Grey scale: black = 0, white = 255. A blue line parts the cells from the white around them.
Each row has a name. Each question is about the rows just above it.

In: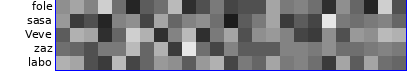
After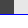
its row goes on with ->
[122 111 122 131 102]
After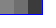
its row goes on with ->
[165  92 165 111 102]
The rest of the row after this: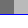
[ 47  80 122  69  80  80 165 122 131 111  47 143 102  37 207  80]
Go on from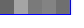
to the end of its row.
[ 59 165  92 165 111 102]
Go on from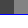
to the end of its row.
[ 92  92  92 131 131 122 143 111 111 122 131 122]
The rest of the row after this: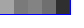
[143 102  37 207  80]
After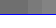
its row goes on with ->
[122]

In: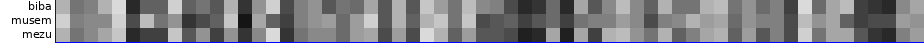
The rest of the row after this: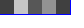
[147  52 137 218  52 116 137 137 107 157 166  75 157  75 218 178  97 157
  87  87  75  32  41 166  32 166  64 178 188 147 116 178  97 128 166 178
  97 157  87 128  75 208 116 166 166  87  52  41 128 157]
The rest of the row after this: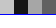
[ 64 128 147 157 107 157 208  87 178  97 178 198 116 198  75  87  97  64
  87 107  64 116 128 128 157 137  75 128 137 178 157 166 107 147 128 128
  75 188 147 166  97  64  75  75 157 147]
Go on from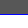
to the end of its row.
[ 75  32  41 166  32 166  64 178 188 147 116 178  97 128 166 178  97 157
  87 128  75 208 116 166 166  87  52  41 128 157]
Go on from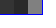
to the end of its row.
[157]

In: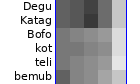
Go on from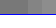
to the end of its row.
[220]
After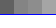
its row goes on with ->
[198]

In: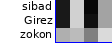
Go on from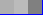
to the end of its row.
[218]
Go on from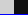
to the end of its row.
[163]
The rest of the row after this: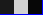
[163]

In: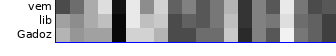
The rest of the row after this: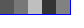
[119 222 109  97  63]
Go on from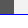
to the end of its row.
[119  97  63]
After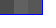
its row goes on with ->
[119 191  52 129 119 222 109  97  63]
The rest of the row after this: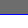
[201  42 129  87 242 119  97  63]

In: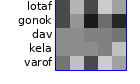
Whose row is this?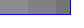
dav
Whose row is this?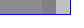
kela
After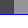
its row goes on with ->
[ 26 108  38]
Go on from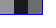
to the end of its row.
[38]
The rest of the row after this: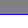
[117]
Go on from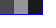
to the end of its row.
[108  38]

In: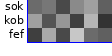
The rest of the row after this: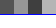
[51]
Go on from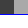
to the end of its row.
[ 73 199 107  96]

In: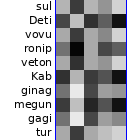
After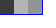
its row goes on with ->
[210]
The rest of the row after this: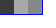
[210]

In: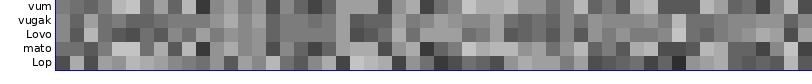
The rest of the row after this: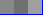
[124 147 136 147 100 124 124 124 124 159  78  89 112 171 112 159 159 159
 112 124 159  89 100 112  89 136  89 147 124 147 124 124 136 195 112 100
 124 136 147 171 159  78 159]
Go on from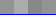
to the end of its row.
[ 78 136 100  68 100 159 171 171  78 147 171  57 100 124 195 171 183 183
 147 159 112 147 183 100 124  89 171 183  78  78  89 183 171 100 100  68
 136 195  68]
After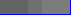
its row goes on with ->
[124 147 171 136 159 100 124 124 112 124 159  89 100 100 159 124 136 159
 147 136 136 159 112 100 112 100 136 112 147 136 136 136 147 124 183 112
 112 124 136 136 147 147 100 136]

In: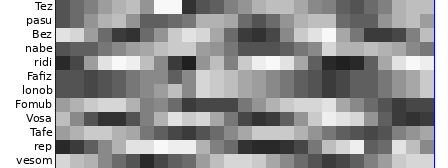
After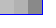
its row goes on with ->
[107  83  41  71  95 107 157 190 214 214 202 167 137 107  83  59  71  95
 128 157 202 214 214]
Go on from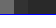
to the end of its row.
[ 50  71 119 190 214 238  95 107 226 190 137]
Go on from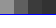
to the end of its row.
[59]
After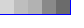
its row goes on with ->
[ 83  41  71  95 107 157 190 214 214 202 167 137 107  83  59  71  95 128
 157 202 214 214]
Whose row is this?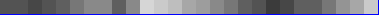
Fafiz
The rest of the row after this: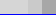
[137 107  83  59  71  95 128 157 202 214 214]

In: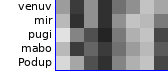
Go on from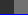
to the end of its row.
[144 195 166]
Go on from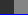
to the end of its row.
[176 195  70]
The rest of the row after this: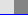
[ 80  36 122 176 195  70]
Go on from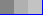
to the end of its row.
[70]
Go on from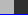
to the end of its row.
[144  48 144 195 185 122]
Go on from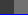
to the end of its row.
[156 185  90]
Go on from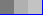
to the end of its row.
[70]

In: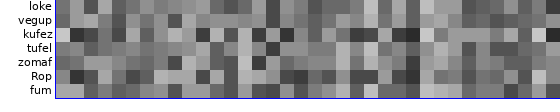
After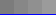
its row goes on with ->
[105  83 105 155  73 144 124  83 105 105 124 190 105 167  95 190 155 155
  83  95 105 144  95 124  61]
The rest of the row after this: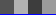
[ 52 135  95 155 115  61  73 167  61  43 199 124 155 155 155 124 167  95
 199  43]
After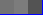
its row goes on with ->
[115 105 144  83 190 135]

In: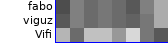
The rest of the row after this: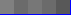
[128 172]
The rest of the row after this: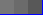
[128 172]
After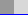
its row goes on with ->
[119  88]
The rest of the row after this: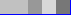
[88]
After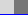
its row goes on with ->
[88]
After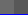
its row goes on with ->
[128 172]

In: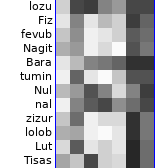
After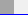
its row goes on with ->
[250 229  49 119]
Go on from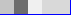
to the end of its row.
[ 49 119]
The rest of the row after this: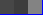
[153  71  71]
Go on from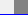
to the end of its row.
[ 91  71 142 109  71]
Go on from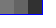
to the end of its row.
[49]
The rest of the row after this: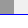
[217 250  82 119]
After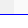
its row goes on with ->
[229  49 119]

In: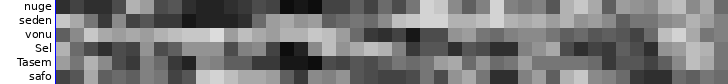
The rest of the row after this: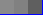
[ 95  57  57  23  23  13  76  67  86  76  95 118 107 118 157 169 107 147
 107 118 157 118 118 118 118 107  57  86  86  67  95 138 190 169 118]
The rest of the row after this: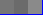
[190 199 211 211 178 178 190 211 178 169 178 157 178 147 157 138  95 118
 118 138 147 178 157 129]
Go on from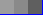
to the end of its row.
[118 118 138 147 178 157 129]
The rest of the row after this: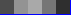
[ 47 129 157  95 178 199 138 129 107  57  47  47 107  95 118 107]
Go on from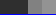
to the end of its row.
[169  76  47  67  57  95  76  47 147 157 190 178 118]
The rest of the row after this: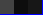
[ 13  67  67  95  67 107  76 118 211 199 138  95 129 211 129 118 129  86
 178 199 169  95 157 147 138 178 190 138 169 107]
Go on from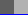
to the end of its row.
[199 138 129 107  57  47  47 107  95 118 107]

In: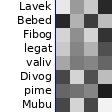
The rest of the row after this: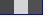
[189]
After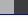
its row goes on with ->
[189]
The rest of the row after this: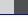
[189]

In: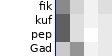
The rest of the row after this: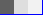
[233]
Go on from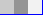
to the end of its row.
[233]
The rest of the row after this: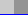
[242 233]
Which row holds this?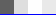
pep

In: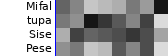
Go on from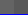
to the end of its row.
[ 77  54  77 164]
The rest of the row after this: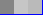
[174 121 155  22]
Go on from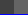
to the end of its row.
[ 89  77  54  77 164]

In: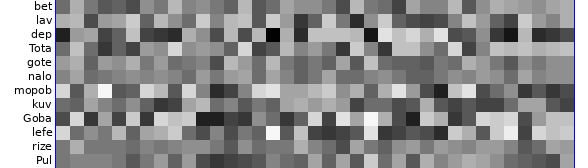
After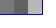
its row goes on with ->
[ 88 109 164 143 143 120  76 184 120 109  67 164 132 132 184  88 143 175
 164 155 143 164 175]
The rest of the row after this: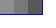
[143 109 120 120 175 132 109  76 164 120  98 143 155 120 155 143 132 155
 155 132  88 109 164 155]
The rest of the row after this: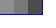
[184 120 109  67 164 132 132 184  88 143 175 164 155 143 164 175]
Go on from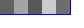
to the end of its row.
[164  88 175 132 155 175 164 143 109  98  88  76 164]
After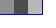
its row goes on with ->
[ 76 184   2 175  43 193 193 193 184  21 226 193 214 175 226  76  88 143
  55  21 184  43  55  76]
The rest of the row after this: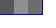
[120 120 175 132 109  76 164 120  98 143 155 120 155 143 132 155 155 132
  88 109 164 155]
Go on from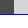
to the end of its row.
[ 55 164  67 203  55 214 193 203  32  32  67  55 143 109  55  98 214  67
 226 164 247 175  76  32 203 175  55  88 214 203 214  76 155 193 193]

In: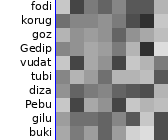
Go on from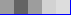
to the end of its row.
[78]
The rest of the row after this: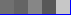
[78]
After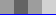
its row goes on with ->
[221  78]
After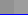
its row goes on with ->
[146 100 146 168 190]

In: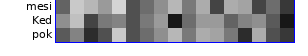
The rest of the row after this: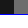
[154 154  99 131 143  90  23]
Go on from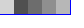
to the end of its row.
[121 172  68 172 163  68 109  56]

